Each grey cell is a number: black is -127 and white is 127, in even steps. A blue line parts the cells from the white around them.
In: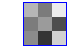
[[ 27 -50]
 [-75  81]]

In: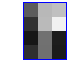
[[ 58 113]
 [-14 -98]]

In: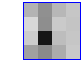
[[  14   74]
 [-105   61]]

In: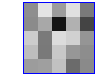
[[  40 -107]
 [  -5   92]]

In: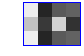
[[-70  82]
 [-90 -37]]

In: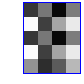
[[ -64   37]
 [  -8 -119]]
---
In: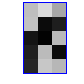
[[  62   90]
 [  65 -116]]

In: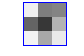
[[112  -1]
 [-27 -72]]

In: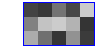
[[-60 -71]
 [  1  67]]

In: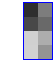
[[-81  -2]
 [-55 -22]]

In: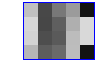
[[ 64 -55]
 [ 87 -56]]

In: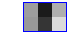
[[  29 -100]
 [  24  -74]]
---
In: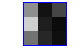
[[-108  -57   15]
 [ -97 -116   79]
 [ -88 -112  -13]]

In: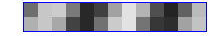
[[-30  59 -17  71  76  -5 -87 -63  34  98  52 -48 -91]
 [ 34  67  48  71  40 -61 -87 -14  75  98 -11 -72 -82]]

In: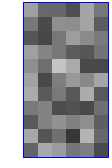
[[ 37  -7  32 -23 -24 -48]
 [ 36 -35  -8 -53  15  14]
 [ 10  -5 -41 -56  -8  29]
 [-41 -12  31   5  -7 -35]
 [-54 -55  15 -17  68  43]
 [  9  38  34 -55  -1  25]
 [ 43 -38  42 -37  -6 -40]
 [-54 -16  -6   2 -49 -46]
 [ 14 -33 -38   3  18   1]
 [ 52 -23  40 -42 -15 -72]
 [ -1 -53 -27  40  28  -9]]

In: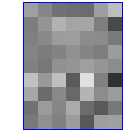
[[ 30  61  31   6 -13 -17 -19]
 [ -1 -55  -2  20  50  36  38]
 [ 11  -6   0   9  28  29  12]
 [ -2  27   4  -3   3  17   5]
 [ 21  12   1  -8  17  21  31]
 [  1 -78  64  24  63 -37  96]
 [ 12  27  39 -20   9 -23  52]
 [-37  -7 -13  27   6  42 -19]
 [ 30  32  -6  16   1  28 -39]]

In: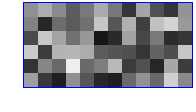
[[ -74   20   17   45   11  -35   -6   43   -7  -74   37  -46]
 [  83   25    2  -89  -18  -36  -15   70  -41   49  -64   65]
 [ -83  -74  -53   72   36  -14   24 -105  -86   34  -56   -6]
 [ -49   70   75  -67   52   54   44  -35  -43  -47  -74  -28]
 [  39  -66  -76    6  -23  110  -22   -2   57  -68  -46  -89]
 [  79    9   30  -70  -96   17  -41  -88  -96  -21   18  -23]]

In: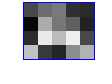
[[ -79  -85  -55  -18   -5]
 [ -31  -93 -120   44   -9]
 [ 111  -55  -82  107   59]
 [  13   50   65  -70  -91]]

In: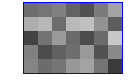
[[ -4  36 -17  -9   0 -28 -46]
 [ 18 -34  46  55 -18  57  64]
 [-20  72 -60 -12  26 -21 -52]
 [-45  10   0 -51 -30 -17  26]
 [-11 -69   5 -19 -10  24  35]]

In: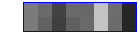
[[-18 -89  -4 -21 -61 -22 -24  67]
 [-19 -89  -4 -29 -64 -31 -22  67]]

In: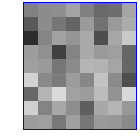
[[-17  37   1  12  14  35   0 -21]
 [ 26  44 -38  12  -9 -27  26 -13]
 [ 39  74 -83   5  33  21  41 -49]
 [ 31 -25  29  16 -63   3  42  26]
 [ 37 -25  31  26  -9  11  53  51]
 [ 11 -49  83  10  -4  28   7  67]
 [ 19  88 -23  52  90  33  28  60]
 [ 53  24  80   3  40  14 -32  40]
 [ 23  10  28  31  -7  32  -9  27]]
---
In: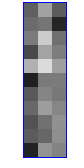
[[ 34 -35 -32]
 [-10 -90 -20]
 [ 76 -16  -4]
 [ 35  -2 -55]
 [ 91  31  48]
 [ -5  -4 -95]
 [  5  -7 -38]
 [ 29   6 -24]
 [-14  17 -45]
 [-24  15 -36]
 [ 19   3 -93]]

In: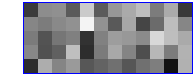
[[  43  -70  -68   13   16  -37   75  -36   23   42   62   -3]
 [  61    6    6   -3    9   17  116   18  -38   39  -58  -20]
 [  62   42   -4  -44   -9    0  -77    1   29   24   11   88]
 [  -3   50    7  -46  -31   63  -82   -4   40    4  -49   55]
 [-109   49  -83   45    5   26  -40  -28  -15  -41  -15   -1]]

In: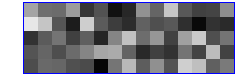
[[ -59   14   36  -16  -19   28  -73  -45 -110  -88   18  -26   70  -39
   -62]
 [ -77  -85  103   69  -42  -99   78  -36  -66  -83  -30  -48  -39  -80
  -118]
 [ -48  -11  -77  -36  -11  -63  -32  -90    5   65  -18   22  -62   32
    73]
 [  60  -61  -43  -26  -49  -20    5   38   43  -28  -86  -63  -77  -11
   -60]
 [ -31   -5  -50  -22  -25  -47  -52 -121  -10   57  -34   16  -44   79
    63]]

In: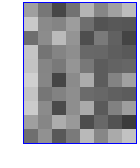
[[ 32  60  31  -8 -56 -13  52   6]
 [-39 -41  73  10   4  29 -17 -44]
 [-30 -59 -17  12  59  20 -49  -5]
 [-33 -38  69 -11   4  14 -23 -24]
 [-28 -25  67   5  -6  21  -7 -35]
 [  3  33  80   6 -58  11  44 -35]
 [-31 -35  67  -9   2  14 -20 -24]
 [  1  30  75  11 -53  14  42 -37]
 [-45 -68  31   6  45  25 -50 -23]
 [ 42  66 -16  17 -39  -5  57   7]]

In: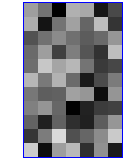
[[-105  -54   30  -12 -127   48   40]
 [  61  -75   45 -107  -12   33  -26]
 [ -21   22  -45  -14   11  -15  -35]
 [ -77   62  -21   30  -63   -1  -42]
 [ -69  -56  -17   71   37   55  -11]
 [ -52   -4   54   -6   50  -20 -101]
 [-114   21   -8  -33  -30   33   22]
 [ -67  -62    0   21  -24 -125  -93]
 [ -34   22  -28  -95  -29  -80  -95]
 [  12   74  -73   -3   90  -47  -25]
 [  17 -100   76 -113   30   57  -80]]

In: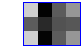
[[ -36   22   79 -125]
 [ -45  -40  -35  -86]
 [ -35   22   79 -123]]

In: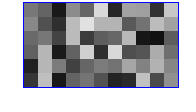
[[ -78   71   -7  -27 -102   12  -26   89  -89   34   31]
 [  60   33    8  -46  -80   59   97   51   52  -38  -12]
 [-110  -34  -22   -8  -60   59  -67  -33  -24   56 -105]
 [  44  -17  -31   54 -101  -29   80  -81   89  -49  -42]
 [  50    6  -94   54   -4  -62  -25   -4  -13   38    2]
 [ -53   16  -73   63 -103  -27  -11  -45  -92  -85   65]]
